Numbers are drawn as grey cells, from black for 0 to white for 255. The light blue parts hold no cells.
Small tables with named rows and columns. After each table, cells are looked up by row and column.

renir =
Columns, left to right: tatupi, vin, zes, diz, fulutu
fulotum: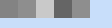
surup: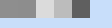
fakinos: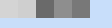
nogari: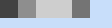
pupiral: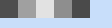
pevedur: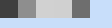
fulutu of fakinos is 120
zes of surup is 219
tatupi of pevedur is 63
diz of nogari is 206
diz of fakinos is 142
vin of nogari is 142
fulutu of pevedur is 110
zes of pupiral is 226

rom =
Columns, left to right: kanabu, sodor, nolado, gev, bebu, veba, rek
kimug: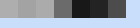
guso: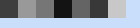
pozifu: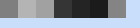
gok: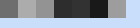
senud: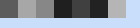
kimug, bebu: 24
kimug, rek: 76
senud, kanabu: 92
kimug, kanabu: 174
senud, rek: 181
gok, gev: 45
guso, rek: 200
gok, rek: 157
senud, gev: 31
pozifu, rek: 132
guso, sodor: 153
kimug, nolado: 171
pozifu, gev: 53
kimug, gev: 107
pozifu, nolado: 161
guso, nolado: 118
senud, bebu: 64
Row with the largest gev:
kimug

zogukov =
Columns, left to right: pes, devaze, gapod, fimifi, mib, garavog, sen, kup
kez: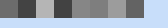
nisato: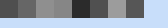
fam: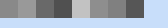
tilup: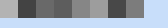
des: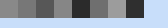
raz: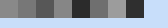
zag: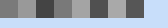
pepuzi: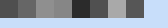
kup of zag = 86
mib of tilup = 134
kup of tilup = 124
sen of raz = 156
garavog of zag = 80
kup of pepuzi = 86
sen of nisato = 156
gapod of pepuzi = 143
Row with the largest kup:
tilup

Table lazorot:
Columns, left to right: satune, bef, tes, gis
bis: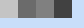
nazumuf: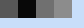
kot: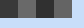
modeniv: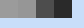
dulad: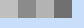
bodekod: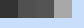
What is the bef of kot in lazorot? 105
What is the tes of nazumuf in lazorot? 112
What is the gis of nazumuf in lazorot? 140
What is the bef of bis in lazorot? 107
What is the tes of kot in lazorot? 48
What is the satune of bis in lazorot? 196
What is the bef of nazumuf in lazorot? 8
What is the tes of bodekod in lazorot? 84
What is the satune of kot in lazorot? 57
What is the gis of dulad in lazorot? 112
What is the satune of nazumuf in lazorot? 87
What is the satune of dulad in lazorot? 191
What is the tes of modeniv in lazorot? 77
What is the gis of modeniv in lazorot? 42
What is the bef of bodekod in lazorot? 80

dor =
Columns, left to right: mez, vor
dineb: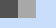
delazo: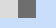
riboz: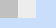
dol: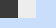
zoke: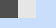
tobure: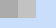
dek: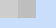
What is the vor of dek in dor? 190
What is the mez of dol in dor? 58
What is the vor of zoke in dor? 230
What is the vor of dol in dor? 237
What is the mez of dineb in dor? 82
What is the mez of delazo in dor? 219
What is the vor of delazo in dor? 110
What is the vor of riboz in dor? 237
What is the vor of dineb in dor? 168
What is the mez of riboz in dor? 192
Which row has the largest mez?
delazo

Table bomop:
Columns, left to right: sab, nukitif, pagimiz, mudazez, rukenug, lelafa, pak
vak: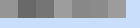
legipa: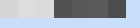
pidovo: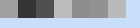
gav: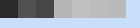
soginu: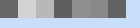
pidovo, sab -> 159
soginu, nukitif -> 211
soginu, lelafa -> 136
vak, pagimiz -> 117
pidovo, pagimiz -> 80
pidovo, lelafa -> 146
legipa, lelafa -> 90
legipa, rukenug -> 88
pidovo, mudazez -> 188
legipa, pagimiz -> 219
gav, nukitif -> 81
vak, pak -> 156

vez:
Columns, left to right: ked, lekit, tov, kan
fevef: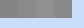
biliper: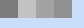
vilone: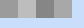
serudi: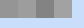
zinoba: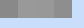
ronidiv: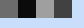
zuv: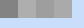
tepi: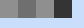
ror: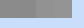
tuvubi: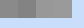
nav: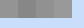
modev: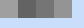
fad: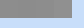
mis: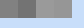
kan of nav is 153
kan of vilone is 168
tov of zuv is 158
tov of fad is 141
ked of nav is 148
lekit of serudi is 157
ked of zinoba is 137
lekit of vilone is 189
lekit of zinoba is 153
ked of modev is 159
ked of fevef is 133
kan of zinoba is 142
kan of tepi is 52
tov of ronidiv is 159
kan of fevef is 137
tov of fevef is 144

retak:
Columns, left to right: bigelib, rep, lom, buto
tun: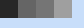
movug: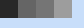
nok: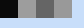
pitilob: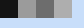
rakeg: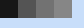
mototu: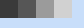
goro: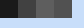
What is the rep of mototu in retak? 86
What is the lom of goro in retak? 94
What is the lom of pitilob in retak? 109
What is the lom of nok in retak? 101
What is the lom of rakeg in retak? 114
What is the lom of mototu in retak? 155
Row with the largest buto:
mototu

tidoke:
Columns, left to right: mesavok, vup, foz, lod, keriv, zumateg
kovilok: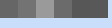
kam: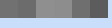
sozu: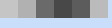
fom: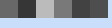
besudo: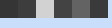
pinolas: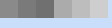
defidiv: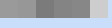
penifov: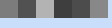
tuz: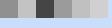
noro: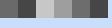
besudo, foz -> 210
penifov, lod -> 62
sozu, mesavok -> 197
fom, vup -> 54
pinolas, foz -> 112
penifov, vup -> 81
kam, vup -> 108
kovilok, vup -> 115
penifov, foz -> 179
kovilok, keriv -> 87
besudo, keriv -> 99
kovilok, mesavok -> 102
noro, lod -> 158
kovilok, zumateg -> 88
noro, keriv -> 109
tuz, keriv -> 192
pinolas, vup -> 122
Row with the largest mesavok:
sozu

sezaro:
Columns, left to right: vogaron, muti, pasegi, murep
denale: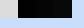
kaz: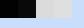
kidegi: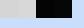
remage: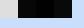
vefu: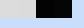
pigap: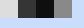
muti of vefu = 219
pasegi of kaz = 219
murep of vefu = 5
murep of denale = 8
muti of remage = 7
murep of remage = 9

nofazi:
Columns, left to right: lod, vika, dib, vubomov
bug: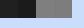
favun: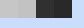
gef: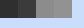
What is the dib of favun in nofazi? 48
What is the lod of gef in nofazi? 47
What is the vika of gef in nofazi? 59
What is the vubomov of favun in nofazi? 41
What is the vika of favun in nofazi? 194
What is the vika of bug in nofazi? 27
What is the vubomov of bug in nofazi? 125
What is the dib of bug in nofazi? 127
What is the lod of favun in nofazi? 198
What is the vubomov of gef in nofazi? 146
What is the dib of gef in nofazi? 140
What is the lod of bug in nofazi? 32
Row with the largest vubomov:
gef

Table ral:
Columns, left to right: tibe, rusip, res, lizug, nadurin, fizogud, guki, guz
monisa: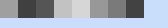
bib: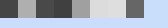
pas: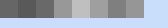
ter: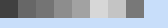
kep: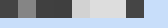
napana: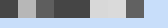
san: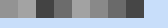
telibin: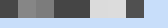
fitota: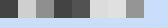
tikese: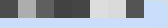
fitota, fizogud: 220
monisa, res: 85
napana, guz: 97
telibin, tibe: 71
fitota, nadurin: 82
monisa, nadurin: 214
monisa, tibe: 159
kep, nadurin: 210
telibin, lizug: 69
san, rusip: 163
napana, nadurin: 69

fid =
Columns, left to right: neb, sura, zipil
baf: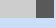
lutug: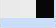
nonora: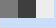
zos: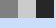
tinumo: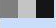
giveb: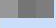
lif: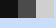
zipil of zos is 39
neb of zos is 128
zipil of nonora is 237
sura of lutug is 236
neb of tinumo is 127
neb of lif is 17
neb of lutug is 234
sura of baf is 205
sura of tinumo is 196
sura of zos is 203
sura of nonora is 62
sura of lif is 75
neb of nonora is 122
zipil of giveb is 125
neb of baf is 205
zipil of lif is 207
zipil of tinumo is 21
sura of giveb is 117
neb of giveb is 151

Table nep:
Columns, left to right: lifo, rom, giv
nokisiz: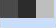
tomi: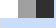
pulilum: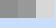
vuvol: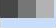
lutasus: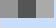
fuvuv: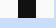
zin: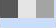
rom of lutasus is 85
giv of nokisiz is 190
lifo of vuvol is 71
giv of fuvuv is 250
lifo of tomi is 255
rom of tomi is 160
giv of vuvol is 178
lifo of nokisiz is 74
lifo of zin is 88
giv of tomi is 48

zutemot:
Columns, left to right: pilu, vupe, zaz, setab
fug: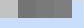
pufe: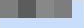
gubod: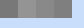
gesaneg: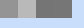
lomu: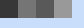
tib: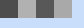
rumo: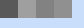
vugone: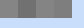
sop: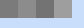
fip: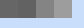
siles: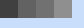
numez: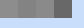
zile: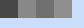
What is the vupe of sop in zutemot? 140
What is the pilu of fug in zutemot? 194
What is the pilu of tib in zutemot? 77
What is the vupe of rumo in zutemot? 159
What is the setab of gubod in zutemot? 127
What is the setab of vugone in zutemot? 126
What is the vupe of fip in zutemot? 98
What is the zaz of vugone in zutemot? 132
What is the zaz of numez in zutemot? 138
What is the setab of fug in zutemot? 126
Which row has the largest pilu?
fug

